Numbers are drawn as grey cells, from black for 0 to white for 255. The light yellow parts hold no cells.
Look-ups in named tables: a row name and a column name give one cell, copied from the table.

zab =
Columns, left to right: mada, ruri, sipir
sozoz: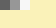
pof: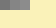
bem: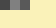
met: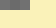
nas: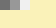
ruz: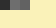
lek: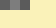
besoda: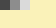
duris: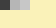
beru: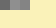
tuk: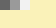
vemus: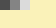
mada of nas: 112
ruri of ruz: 110
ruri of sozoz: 151
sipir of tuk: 242
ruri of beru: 143
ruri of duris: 182
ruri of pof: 133
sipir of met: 113
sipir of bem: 89
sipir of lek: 91
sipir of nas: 240
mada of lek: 96
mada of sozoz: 97
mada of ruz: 46

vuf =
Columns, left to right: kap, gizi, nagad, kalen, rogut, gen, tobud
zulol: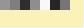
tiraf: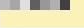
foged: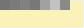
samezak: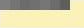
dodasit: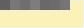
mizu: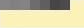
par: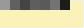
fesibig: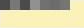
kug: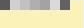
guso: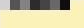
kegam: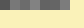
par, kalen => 94
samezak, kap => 126
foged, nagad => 129
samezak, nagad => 108
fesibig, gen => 108
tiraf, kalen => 95
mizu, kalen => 109
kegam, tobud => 124
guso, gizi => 85
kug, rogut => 163
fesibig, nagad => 75
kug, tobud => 98
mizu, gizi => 129
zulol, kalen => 142
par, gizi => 96
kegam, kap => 85
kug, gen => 217

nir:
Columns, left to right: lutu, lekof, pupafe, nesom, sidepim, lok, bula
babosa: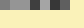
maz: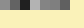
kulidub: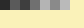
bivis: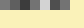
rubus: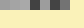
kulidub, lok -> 138
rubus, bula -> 115
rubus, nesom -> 66
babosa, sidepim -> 165
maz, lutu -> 141
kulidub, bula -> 186
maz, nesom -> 179
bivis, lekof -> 95
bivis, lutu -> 121
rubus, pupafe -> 169
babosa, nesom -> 63
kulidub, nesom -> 112
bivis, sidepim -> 211
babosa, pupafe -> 149
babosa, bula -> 95
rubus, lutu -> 158
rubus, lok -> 68
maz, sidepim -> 132

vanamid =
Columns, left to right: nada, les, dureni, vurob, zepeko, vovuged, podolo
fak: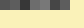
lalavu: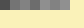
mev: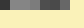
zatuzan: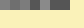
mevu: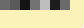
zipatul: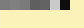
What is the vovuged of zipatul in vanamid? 202
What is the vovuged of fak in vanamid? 70
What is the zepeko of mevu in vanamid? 190
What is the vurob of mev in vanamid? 124
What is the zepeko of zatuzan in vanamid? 138
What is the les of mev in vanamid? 134
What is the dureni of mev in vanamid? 133

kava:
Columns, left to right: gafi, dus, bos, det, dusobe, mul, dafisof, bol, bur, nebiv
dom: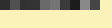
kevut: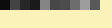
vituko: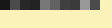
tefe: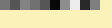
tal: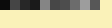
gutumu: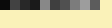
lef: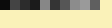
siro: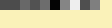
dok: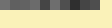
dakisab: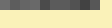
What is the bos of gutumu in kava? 40
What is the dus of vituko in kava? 75
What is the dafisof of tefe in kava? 141
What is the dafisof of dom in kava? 59
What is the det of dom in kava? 51
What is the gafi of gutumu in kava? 10
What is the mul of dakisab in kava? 91
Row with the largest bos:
tefe

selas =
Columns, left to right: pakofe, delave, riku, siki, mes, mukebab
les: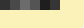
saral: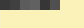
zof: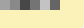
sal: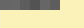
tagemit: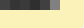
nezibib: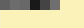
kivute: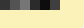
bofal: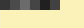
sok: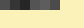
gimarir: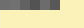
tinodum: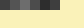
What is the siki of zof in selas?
116
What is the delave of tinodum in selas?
84
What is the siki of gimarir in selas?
83
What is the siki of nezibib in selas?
25
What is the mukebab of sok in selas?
75
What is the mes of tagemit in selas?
64
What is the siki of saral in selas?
97

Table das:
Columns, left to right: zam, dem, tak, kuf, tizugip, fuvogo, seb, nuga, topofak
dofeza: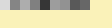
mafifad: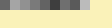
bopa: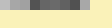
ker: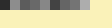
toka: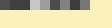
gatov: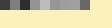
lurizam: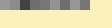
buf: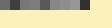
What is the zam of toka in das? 78
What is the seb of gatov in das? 158
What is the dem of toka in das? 63
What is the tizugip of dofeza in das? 54
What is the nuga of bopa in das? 81
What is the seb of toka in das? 129
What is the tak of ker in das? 92
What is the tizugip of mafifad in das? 99
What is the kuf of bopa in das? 83
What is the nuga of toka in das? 60
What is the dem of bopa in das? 167
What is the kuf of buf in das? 125
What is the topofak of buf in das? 48
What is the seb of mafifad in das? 111
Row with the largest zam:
dofeza

